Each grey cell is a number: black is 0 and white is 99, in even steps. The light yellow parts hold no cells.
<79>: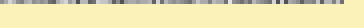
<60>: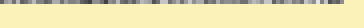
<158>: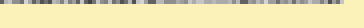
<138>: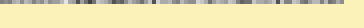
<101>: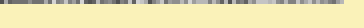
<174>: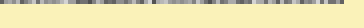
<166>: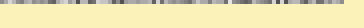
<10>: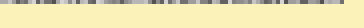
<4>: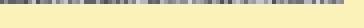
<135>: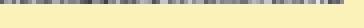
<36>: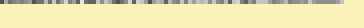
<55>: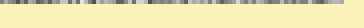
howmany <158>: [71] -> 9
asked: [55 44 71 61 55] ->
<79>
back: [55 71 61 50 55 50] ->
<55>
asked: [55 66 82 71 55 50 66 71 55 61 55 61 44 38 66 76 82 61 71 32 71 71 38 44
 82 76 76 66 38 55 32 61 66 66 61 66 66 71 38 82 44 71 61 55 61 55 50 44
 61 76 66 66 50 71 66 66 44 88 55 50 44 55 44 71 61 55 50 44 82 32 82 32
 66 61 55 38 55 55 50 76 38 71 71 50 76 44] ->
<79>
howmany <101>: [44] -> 15
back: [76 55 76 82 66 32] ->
<10>

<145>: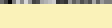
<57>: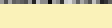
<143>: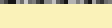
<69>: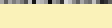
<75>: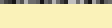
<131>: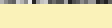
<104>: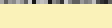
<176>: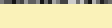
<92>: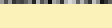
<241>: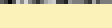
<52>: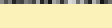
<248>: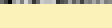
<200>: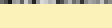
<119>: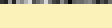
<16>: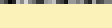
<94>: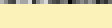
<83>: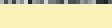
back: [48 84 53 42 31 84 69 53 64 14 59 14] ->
<119>
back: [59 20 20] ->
<16>

